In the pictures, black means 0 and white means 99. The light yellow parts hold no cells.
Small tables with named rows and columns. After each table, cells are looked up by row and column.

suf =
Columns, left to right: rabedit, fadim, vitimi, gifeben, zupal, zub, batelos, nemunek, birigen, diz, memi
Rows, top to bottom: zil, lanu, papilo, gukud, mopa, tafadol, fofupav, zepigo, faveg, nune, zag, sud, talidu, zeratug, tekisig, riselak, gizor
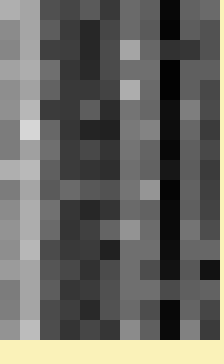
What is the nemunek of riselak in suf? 30
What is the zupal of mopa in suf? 22
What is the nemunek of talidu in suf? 43
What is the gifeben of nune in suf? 41
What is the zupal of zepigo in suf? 28
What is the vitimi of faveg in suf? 37
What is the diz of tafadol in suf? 49
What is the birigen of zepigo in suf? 3

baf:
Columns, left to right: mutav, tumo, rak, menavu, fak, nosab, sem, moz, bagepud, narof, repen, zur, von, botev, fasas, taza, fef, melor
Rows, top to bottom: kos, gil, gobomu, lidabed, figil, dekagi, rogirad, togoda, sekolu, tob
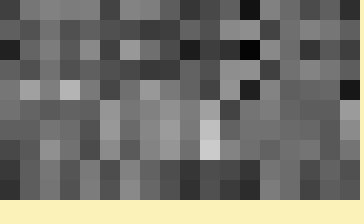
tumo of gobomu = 39
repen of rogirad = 74
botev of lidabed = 25
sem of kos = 51
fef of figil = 40
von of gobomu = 2
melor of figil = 9
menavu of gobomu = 34
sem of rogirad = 41
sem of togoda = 35

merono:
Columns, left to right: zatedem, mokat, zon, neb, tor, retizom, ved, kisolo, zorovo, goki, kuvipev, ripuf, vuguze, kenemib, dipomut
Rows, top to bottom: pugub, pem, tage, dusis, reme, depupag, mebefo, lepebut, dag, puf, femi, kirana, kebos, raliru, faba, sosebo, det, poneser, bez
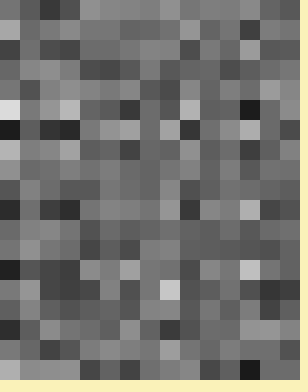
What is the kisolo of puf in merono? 39
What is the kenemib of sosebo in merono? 26
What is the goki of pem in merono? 58
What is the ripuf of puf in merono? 44
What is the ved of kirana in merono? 36
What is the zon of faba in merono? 27
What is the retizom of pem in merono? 46
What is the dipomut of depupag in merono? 54
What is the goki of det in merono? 32
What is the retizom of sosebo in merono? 39
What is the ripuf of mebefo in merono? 54
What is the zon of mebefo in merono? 20
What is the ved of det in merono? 55
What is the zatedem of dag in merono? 56
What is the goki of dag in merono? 50
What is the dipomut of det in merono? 51
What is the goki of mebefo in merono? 21
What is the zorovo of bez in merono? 48

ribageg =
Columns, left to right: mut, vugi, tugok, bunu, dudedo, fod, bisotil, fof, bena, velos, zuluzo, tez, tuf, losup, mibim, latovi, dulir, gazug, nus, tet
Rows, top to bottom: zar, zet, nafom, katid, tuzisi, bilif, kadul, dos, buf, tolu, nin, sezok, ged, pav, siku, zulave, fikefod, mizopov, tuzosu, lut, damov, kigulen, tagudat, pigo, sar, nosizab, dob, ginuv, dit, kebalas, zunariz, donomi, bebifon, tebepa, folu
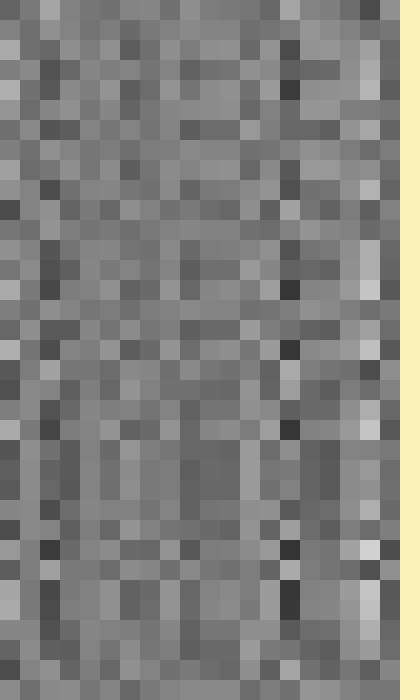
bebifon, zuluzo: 41
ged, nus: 67
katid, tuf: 56
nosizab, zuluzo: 45
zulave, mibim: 49
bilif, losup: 50
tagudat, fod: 41
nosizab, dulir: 42
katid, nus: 66
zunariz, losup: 60
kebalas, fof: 41
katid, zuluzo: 44
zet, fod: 48
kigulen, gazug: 59
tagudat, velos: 40
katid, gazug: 55
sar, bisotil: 55
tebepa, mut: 30
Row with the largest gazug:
ginuv

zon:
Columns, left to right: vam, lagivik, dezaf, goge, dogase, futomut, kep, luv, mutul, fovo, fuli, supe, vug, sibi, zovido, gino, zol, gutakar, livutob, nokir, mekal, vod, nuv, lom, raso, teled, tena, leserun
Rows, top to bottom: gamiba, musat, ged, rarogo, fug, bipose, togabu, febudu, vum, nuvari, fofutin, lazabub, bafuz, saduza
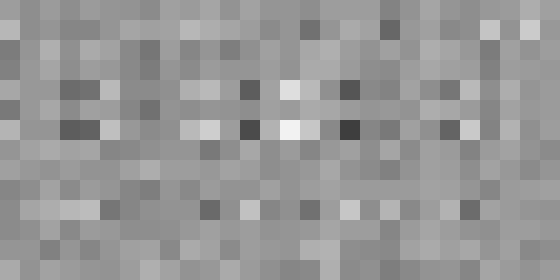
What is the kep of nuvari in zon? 52
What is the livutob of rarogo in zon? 55
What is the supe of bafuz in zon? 54
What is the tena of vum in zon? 54
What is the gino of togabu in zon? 77
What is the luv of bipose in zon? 44
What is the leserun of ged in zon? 61
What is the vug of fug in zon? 36
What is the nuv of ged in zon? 64
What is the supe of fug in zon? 61
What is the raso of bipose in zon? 52
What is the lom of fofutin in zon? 42
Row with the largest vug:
fofutin

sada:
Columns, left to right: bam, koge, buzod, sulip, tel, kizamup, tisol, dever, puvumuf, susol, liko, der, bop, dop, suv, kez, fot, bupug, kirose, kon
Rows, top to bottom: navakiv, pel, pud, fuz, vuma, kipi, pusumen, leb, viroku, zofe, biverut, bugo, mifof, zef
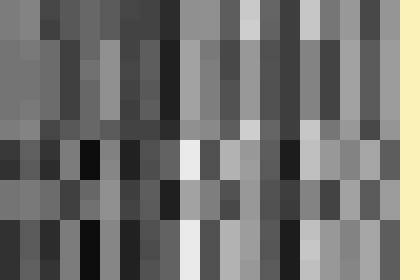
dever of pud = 36
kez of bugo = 74
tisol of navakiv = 27
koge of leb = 37
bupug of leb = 51
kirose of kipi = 35

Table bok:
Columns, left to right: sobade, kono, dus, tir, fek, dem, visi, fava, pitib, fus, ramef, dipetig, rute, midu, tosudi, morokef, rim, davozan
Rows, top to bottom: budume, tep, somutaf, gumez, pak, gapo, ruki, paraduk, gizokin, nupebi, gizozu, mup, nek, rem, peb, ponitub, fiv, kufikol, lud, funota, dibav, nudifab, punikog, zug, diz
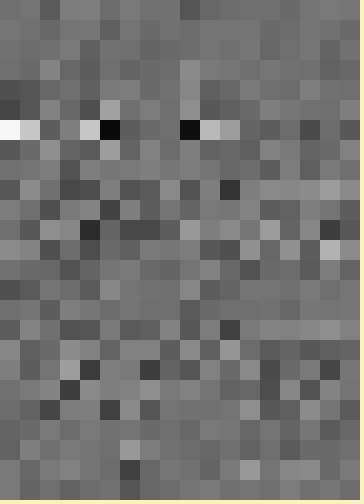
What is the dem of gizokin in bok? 46
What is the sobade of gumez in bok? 43
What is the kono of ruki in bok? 77
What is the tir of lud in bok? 61
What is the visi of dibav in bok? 53
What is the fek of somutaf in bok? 37
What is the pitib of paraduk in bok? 42
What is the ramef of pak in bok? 37

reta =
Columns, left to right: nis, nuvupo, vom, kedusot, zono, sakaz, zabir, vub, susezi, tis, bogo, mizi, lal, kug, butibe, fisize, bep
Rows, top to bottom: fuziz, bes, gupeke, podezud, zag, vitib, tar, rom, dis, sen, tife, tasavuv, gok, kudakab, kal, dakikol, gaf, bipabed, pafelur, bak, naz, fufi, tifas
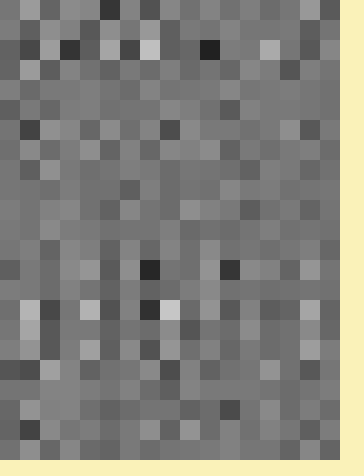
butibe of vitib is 47
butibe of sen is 44
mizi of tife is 47
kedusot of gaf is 47
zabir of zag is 42
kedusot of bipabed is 48
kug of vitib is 47
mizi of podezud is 40
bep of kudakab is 45
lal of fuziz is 49
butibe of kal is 44
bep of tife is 45
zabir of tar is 43
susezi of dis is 42
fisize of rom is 49
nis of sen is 46
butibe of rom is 47

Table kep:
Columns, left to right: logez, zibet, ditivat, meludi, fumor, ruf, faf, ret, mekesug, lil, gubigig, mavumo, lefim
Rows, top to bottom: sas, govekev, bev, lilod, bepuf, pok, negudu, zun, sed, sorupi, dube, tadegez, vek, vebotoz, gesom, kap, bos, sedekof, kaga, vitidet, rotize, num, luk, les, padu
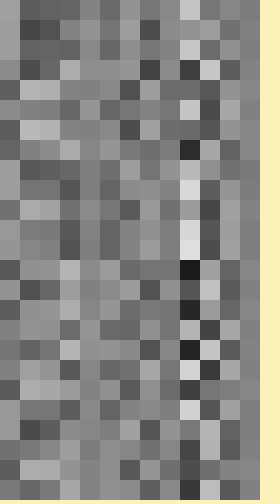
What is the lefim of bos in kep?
50
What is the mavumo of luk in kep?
35
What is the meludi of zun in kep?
66
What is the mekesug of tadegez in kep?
49
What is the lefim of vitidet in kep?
52
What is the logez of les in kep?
36
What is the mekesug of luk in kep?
52
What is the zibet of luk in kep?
47
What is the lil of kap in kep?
15
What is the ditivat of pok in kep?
49
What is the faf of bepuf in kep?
31
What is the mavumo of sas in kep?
52
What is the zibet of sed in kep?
34
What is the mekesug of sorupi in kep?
51
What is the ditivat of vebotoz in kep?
57
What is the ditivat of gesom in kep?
40
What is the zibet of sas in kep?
36

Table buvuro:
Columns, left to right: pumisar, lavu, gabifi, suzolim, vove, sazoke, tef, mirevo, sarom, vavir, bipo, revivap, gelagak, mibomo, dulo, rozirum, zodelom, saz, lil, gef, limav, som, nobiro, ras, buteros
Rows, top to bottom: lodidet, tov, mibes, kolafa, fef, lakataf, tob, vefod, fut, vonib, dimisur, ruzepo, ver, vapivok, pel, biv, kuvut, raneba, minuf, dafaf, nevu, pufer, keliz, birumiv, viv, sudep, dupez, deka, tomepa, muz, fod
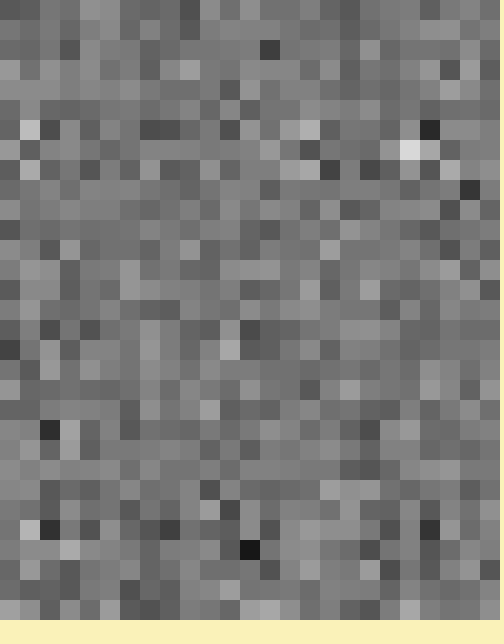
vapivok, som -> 54
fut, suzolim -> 46
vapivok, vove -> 47
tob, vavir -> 40
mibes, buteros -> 41
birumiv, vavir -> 45
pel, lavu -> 53
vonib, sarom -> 43
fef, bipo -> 47
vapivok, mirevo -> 44
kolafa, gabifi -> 56
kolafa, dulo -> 52
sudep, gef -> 38
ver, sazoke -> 44
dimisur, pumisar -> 54
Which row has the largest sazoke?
fod

